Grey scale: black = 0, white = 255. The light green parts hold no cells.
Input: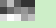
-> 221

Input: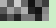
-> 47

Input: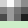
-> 74

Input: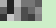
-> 52

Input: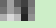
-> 175

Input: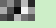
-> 78

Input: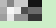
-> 158
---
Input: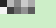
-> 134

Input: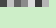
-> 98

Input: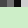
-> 14

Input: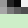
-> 7

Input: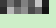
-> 73

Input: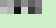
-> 87

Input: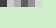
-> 173

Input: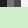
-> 76
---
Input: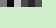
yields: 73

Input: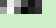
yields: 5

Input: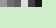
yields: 222

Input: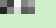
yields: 220

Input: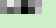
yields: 2

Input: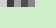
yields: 166

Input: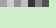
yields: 52

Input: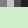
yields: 195

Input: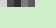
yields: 49
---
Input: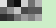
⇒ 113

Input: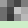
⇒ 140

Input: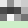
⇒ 160

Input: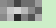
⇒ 41

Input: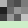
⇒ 92

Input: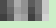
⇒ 172

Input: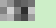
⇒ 101

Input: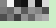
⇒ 62

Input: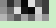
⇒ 89
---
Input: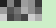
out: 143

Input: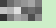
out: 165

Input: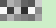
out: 87

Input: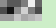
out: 240

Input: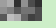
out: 76

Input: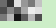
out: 121
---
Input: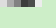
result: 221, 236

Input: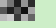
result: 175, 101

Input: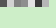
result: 85, 182

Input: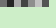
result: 112, 83

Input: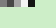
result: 125, 19

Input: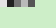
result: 227, 85

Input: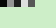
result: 5, 87

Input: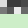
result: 220, 104

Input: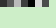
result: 48, 75

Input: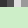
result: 52, 154
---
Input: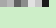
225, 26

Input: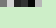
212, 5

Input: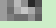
198, 41

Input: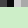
208, 11

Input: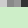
205, 50

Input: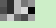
217, 5
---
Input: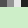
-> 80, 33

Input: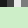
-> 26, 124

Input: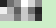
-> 35, 50

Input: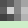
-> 80, 179

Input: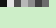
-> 18, 108

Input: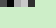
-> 78, 48

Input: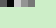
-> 91, 119

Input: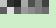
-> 195, 109

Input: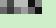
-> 156, 17
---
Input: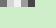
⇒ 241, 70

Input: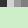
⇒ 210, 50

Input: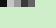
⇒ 197, 17

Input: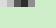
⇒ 219, 45

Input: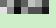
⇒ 225, 9

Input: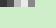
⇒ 234, 55
